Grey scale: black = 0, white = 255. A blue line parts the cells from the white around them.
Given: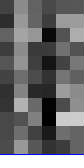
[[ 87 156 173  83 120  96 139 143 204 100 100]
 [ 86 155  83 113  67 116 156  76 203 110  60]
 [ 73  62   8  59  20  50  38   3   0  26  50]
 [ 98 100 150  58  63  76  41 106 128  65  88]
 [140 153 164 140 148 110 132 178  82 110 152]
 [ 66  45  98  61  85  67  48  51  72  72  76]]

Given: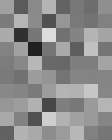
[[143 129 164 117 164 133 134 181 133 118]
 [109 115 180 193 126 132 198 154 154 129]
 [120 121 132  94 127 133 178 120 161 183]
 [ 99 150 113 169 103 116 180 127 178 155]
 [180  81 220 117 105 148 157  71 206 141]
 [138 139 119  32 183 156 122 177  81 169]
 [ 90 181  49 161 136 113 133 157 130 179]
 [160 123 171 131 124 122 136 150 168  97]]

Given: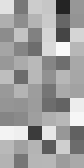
[[151 148 213 183 168 167 162 237 246  97 108 169]
 [ 36 102  69 249 110 183 170  99 184 151 207 156]
 [198 202 213 218 133 145 117 109 176 231  91 183]
 [204 180 129 109 185 184 157 156 159  59 180 182]
 [120 141 195 133 171 108 180 147 138 239 161 118]
 [226 175 140 165 152 190 153 149 133 243 185 179]]

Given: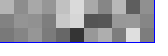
[[144 134 125]
 [ 94 153 223]
 [184 152 125]
 [134  86 174]
 [169  84 152]
 [218 214  52]
 [193 201 103]
 [150 126 123]
 [168 145 150]
 [141 148 133]
 [181 130 121]]

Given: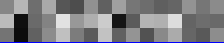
[[139 105 141]
 [118 109  89]
 [147 100 102]
 [101 221 171]
 [ 95 176 137]
 [109 180  82]
 [118  91 148]
 [160  21  97]
 [ 96 204 194]
 [145 175  91]
 [ 77 152 124]
 [ 86 226 192]
 [169 131 140]
 [110 106  97]
 [182  15  12]
 [134 187 116]]

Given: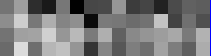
[[ 93  79 178 172]
 [ 97 112 122  95]
 [ 75  66 168 125]
 [ 34 195 157 162]
 [ 69 114 149 110]
 [ 60 108 137 126]
 [150 119  97  87]
 [ 73 122 175 133]
 [ 71  10 122  52]
 [  1 143 185 149]
 [119 132 150 192]
 [ 25 174 208 182]
 [ 45 120 163 110]
 [158 206 160 219]
 [116 141 115 106]]

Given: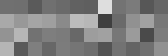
[[102 119 124 145]
 [ 87 161  74 112]
 [123 145 155 100]
 [115 106 119 114]
 [222  63 161  83]
 [ 95 183 157 110]
 [ 97 188 104 117]
 [106 138 123 124]
 [112 159 126 103]
 [ 90 165 114 127]
 [111 152 182  90]
 [112 169 147 181]]

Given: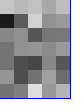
[[189 154 120 153  87 108 179]
 [168 146 119 140 136 161 152]
 [193 209  86 149  70 115 222]
 [184  92 143 145  79  78 127]
 [197  27 135 116 116 149 115]]
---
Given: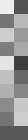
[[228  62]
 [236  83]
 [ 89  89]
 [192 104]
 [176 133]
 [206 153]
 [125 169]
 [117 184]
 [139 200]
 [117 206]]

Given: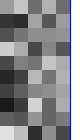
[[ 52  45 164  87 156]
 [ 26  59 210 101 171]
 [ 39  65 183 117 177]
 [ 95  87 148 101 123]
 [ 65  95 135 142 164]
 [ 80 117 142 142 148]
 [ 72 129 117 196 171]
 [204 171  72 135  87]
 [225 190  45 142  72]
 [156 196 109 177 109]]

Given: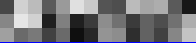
[[160 106 121  65 106  15  39 148 141  46  98  65 134 195]
 [ 71 209 187  90 154 224 201  84  78 187 166 173  90  23]
 [134 230 209  31 128  31  59 141 113  59  98  78 113 173]]

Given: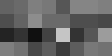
[[ 35  51  16  66 197  51  86 156]
 [ 78  99 141 106 106  78  78  72]
 [ 99 106 127 120  86 133 133 127]
 [127 114  72  93  59  93 120 114]]

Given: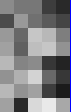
[[161  41 217 233 168]
 [161  96 190 198 146]
 [153 104 198 184 126]
 [139 119 119  61  41]
 [184 132 139  55  35]
 [184 146 161  61  27]
 [ 75 153 112  90  68]
 [146 176 211 104  55]]

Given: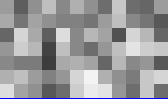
[[156  94 144 191 136 176 144 109 199 109 102 156]
 [169 117 163 144 129 129 117 156 191 136 117  88]
 [136 123 123  61 169 176 163 102 183 136 150  88]
 [221 163 144  88 109 205 235 227 150 109 199 109]
 [176 191 156 129 150 213 243 176 144 123 199 213]
 [150 205 183  67 191 136 109 150 191 227 205 199]
 [102 213 169  94 221 136 183 163  81 213 183 102]]

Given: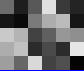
[[ 22  10 122 173 187  22]
 [108  30  88 224  58  36]
 [158 102 217  66  80   4]
 [201 180  66  96 151 143]
 [173 193  43  74  43 230]]

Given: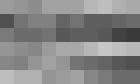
[[121 107 107 115  88  94  94  88  66  58]
 [ 81 115 129 129 100 115  94  94 100 107]
 [135 129 149 162 149 115 107 100  88  81]
 [149 141 135 155 169 169 183 198 190 183]
 [155 149 141 162 162 162 183 190 176 169]
 [190 176 176 149 155 162 135 121 107 107]]
